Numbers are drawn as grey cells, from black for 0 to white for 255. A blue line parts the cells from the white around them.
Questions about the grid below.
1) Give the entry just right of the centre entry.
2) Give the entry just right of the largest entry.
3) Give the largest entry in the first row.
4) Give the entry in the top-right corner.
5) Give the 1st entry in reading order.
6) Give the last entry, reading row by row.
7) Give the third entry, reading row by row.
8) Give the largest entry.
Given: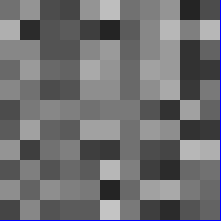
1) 121
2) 121
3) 190
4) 76
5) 113
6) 99
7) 76
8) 196

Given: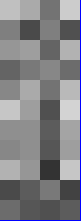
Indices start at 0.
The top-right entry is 204
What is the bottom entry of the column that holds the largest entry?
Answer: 92
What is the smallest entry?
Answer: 51
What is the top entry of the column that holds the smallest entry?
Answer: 115
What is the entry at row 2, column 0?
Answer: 150
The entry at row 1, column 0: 127
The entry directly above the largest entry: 185
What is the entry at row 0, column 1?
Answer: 170
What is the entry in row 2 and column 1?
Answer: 158
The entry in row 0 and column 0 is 192
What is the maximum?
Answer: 211
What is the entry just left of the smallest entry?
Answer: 150

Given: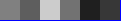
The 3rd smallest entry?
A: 94
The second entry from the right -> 31
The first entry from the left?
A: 128

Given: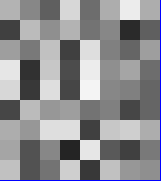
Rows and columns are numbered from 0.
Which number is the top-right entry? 173
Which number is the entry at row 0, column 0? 179
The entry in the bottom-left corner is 193
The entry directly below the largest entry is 115
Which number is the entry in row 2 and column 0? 158
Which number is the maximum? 244
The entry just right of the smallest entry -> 230
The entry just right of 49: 199
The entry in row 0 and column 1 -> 135
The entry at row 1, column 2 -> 143
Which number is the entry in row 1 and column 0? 64
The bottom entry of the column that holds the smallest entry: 207
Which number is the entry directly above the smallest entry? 222
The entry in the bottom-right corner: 143

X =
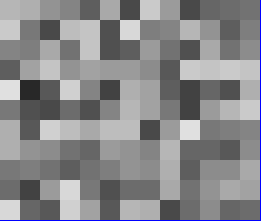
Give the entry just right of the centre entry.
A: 162
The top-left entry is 182
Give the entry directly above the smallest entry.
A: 162
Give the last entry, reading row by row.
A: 108
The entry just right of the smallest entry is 88
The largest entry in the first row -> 202
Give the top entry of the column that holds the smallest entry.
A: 175
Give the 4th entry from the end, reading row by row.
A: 108
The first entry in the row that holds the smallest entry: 224
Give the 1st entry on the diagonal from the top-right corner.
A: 114
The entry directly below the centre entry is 189
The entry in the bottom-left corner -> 216
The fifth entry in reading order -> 94
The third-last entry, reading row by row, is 140
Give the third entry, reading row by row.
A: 147
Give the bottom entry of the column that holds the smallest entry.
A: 102
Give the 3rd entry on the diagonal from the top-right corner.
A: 169
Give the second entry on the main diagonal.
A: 120
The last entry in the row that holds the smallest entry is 175
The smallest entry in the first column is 94
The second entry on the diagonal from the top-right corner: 94
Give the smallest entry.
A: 40
